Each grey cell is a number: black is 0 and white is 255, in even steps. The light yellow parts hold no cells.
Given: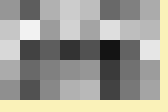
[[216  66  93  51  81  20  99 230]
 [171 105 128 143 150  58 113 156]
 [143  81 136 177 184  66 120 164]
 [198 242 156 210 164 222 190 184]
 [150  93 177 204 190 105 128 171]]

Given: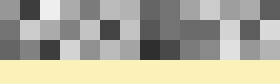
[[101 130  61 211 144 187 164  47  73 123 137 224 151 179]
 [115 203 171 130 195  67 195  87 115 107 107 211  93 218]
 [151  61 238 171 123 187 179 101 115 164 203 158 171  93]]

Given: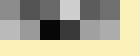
[[186 154   7  57 160 172]
 [140  84 105 207  92 111]]

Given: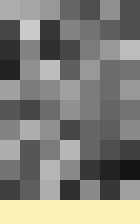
[[ 48 131  48  70 123 152 188]
 [ 70 203  55 131 115  94  78]
 [ 86  70 108 144 123 101 115]
 [173  86 123 181 101  78  63]
 [160 123 138 160 123 108 152]
 [131 173 144  70 101  94 138]
 [173 166 152 101  78 144  78]
 [ 63  94 173  48 138  55 160]
 [115  86 181 138  55  34  20]
 [ 34 144 188  94 152 108 115]]

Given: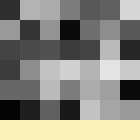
[[ 68  75  81  60  68 186  39]
 [  4  31  96  25 194 165 153]
 [153  53 147  11 111 141  88]
 [ 47 179 171 125  88  96 214]
 [103 103 186 125 171 159  11]
 [ 60 141 194 208 179 227 201]]

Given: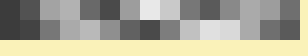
[[ 60  67 119 170 185 143  97  74 125 193 224 217 170 111  90]
 [ 60  82 163 178 105  74 157 232 201 119  90 137 170 157 111]]

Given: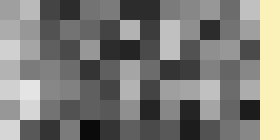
[[214  88  52 123  10  52  95  74  88  28  82 115 135]
 [159 186  68  44 115 123  44  44 123 135 151 108 192]
 [172 151  82 115 101  68 179  60 192 143  44 115 159]
 [208 165  95  74 151  44  36  74 192  82 143 151  74]
 [151 214 115  82  95  88 143  36 135  36 165 101  28]
 [179 123 129 108  52  95 165 108  52  60 129 101 135]
 [208 228 135 129  95  68 179  68 159 165 192 108 172]]
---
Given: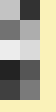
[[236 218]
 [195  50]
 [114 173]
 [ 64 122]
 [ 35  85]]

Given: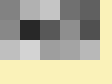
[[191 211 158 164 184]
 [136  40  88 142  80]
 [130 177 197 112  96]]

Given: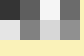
[[229 129 215 144]
 [ 52  94 245 107]]

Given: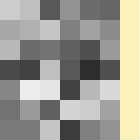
[[204 191  88 147 108 102]
 [184 108 114  96  80 155]
 [168 176 197 128 162 140]
 [134 237 229  66 184 217]
 [122 122 197  60 128 147]
 [114 155  96 211 204 162]
 [ 74  66 191  88  45  80]]

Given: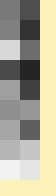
[[242 229]
 [216 109]
 [181 197]
 [166  95]
 [159  65]
 [143 151]
 [128  51]
 [121  79]
 [ 73  37]]

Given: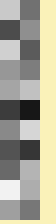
[[242 173]
 [208  91]
 [201 113]
 [165 193]
 [159 119]
 [151 125]
 [137 214]
 [105 180]
 [ 83  54]
 [ 76 143]
 [ 60  23]]
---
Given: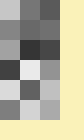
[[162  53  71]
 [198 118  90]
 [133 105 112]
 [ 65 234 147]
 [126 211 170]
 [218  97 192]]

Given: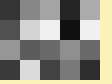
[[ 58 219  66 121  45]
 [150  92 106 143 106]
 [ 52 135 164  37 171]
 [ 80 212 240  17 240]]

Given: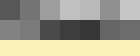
[[130 122  74  61  55 101 108]
 [ 87 116 157 192 185 144 198]]

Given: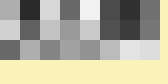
[[104 174 132 161 146 187 227 221]
 [209  96 194 154 201  81  60 118]
 [174  42 215 104 241  75  48 112]]

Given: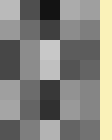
[[186  78  19 171 159]
 [165 100  48 153 133]
 [159 108  56 146 133]
 [153 108  63 140 126]
 [ 84 126 179 100 114]
 [ 71 140 192  84 100]
 [ 71 140 200  92  92]]

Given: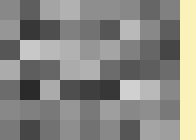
[[150  55  78 128 114  86 185 136  94]
 [171  94 102 171 177 108  86  94 108]
 [121  70 114 142 114 136  86 164 158]
 [136 128 121 150 121 158 136 142 121]
 [136  94 164 177 142 142 136 102 128]
 [108  42 171  78  63  55 208 185 136]
 [ 86 200 185 177 150 164 128 102  70]]
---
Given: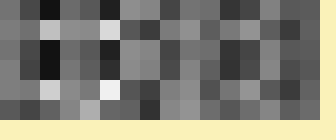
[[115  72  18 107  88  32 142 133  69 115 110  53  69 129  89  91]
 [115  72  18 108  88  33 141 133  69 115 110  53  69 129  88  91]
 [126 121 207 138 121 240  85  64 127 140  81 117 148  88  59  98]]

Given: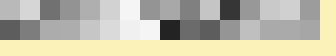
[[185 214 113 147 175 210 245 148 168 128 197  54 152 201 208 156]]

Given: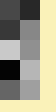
[[ 72  40]
 [201 144]
 [101 159]]

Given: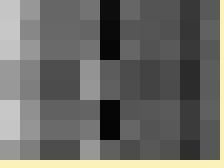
[[197 151 102 102 115  13 102  84  84  56  89]
 [195 151 106 106 115   6 102  83  89  57  88]
 [152 126  76  76 150  96  77  67  75  44  92]
 [197 149 106 106 119   5 102  84  88  59  87]]

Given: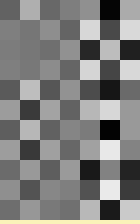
[[ 98 175 104 126 144   5 171]
 [124 119 111 145  39 189  32]
 [ 90 190  86 146  76  22 106]
 [ 94 183  97 133 123   3 153]
 [107 153  94 154  25 130  35]
 [110 151 121 112 184  26 202]]

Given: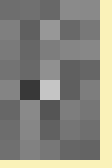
[[110 112 104 138 137]
 [122 103 125 133 135]
 [132  56 197  95 125]
 [109 134  97 117 111]]
